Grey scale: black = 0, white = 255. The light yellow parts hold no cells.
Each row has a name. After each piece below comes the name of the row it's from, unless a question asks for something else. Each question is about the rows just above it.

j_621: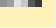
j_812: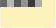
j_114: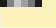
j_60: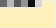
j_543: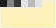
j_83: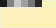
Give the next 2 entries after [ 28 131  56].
[226 185]
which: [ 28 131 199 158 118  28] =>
j_114
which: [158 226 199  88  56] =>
j_621

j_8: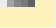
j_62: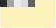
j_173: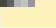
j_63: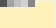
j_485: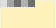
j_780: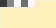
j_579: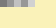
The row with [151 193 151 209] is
j_579
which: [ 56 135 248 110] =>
j_780

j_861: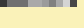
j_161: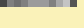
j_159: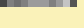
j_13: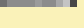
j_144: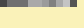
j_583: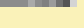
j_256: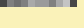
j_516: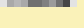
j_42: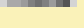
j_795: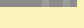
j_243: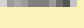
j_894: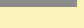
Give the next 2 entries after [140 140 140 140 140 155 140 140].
[155 140]
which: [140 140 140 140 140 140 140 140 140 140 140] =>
j_894
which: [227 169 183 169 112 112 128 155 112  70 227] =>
j_516
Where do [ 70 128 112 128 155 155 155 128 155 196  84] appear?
j_159

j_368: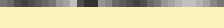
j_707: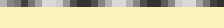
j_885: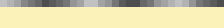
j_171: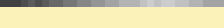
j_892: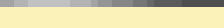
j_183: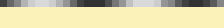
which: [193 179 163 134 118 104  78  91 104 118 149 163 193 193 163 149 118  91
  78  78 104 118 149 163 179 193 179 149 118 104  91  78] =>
j_885
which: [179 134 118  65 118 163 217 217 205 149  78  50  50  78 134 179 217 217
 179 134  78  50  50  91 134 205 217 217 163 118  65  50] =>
j_707

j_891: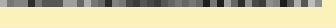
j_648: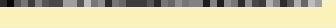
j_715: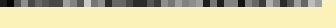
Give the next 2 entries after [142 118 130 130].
[ 30 130]
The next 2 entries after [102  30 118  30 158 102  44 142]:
[72 60]
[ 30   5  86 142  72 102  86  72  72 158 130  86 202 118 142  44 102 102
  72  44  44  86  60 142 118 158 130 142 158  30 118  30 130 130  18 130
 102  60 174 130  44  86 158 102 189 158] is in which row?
j_715

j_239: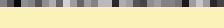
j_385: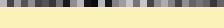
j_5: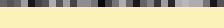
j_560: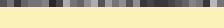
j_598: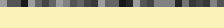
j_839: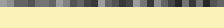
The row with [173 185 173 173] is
j_5
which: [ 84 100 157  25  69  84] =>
j_5
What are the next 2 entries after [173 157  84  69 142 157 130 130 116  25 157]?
[198 157]
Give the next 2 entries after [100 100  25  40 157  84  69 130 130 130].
[ 40 116]

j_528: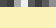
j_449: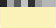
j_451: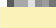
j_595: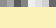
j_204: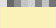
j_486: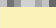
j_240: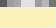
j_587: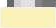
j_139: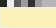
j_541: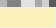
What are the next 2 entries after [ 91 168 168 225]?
[143 156]
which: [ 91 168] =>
j_451
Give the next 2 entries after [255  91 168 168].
[225 143]
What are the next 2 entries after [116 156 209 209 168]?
[195 104]

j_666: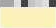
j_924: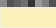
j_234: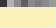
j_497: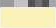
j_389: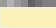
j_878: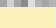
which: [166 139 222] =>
j_878
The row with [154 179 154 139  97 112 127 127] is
j_389
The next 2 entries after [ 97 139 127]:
[139 154]

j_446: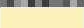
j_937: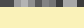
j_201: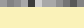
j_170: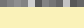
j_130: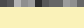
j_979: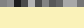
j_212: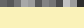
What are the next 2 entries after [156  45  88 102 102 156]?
[143 102]
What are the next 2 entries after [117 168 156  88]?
[131 117]

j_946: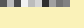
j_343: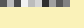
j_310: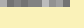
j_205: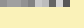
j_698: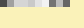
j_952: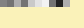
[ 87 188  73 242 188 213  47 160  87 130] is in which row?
j_343
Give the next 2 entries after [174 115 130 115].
[130 130]

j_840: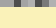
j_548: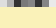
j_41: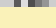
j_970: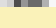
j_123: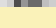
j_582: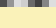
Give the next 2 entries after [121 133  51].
[133 234]
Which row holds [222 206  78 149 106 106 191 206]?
j_123
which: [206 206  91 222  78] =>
j_41

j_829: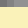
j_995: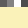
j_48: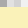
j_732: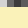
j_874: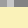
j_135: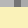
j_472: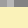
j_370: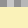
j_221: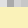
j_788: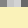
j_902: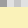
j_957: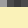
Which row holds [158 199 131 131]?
j_874
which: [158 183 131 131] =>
j_472
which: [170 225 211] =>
j_48
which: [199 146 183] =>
j_370
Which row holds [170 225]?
j_48
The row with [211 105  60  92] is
j_732

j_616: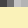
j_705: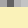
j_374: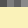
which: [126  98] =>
j_374
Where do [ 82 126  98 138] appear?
j_374
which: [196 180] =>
j_616
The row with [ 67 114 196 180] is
j_616

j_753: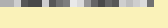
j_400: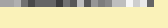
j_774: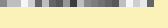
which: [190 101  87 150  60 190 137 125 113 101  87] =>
j_774
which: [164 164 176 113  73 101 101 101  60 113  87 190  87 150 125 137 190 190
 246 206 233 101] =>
j_400

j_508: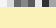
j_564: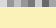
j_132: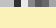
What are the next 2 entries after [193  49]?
[233 135]
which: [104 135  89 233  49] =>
j_508
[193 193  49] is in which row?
j_132
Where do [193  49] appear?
j_132

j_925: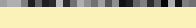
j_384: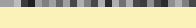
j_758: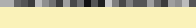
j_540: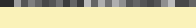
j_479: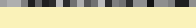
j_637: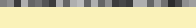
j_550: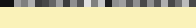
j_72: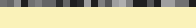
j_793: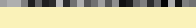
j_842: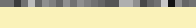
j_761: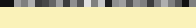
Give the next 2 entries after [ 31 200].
[127  72]
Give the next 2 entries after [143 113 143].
[127 113]
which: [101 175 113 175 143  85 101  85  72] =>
j_540

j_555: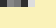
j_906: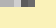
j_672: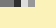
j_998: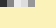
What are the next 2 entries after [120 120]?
[ 47 221]
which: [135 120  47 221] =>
j_555
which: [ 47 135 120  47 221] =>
j_555
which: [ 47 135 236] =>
j_998
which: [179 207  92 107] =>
j_906

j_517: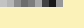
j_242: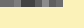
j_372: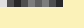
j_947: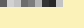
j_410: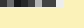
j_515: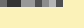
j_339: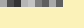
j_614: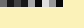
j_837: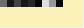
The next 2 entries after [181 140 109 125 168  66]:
[ 24 152]
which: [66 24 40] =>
j_837
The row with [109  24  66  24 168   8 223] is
j_614
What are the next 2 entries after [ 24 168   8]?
[223 152]

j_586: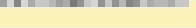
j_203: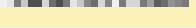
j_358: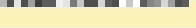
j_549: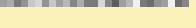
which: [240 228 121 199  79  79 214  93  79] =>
j_358
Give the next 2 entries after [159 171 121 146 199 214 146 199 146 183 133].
[146 199]
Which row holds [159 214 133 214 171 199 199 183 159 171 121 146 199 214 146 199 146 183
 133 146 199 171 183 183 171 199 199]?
j_586
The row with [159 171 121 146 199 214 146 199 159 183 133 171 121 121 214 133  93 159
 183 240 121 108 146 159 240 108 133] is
j_549
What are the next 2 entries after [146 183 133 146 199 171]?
[183 183]
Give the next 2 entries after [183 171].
[199 199]

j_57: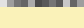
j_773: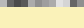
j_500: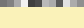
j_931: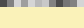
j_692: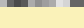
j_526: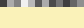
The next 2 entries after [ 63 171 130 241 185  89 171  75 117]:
[ 63 101]
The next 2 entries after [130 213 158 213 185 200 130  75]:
[117 130]

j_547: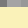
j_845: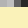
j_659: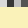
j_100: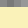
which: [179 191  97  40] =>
j_845
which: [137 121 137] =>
j_100

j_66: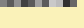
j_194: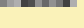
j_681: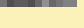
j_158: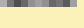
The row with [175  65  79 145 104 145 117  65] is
j_194
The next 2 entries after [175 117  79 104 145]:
[160 145]
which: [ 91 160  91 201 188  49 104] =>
j_66
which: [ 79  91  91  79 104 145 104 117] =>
j_681

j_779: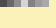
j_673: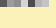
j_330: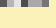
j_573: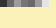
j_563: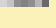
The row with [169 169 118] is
j_330
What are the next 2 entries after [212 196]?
[142 130]

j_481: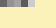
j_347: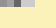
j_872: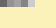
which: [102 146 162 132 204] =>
j_872
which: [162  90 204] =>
j_481
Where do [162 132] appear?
j_872
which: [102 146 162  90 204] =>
j_481
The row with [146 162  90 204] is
j_481
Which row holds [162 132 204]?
j_872

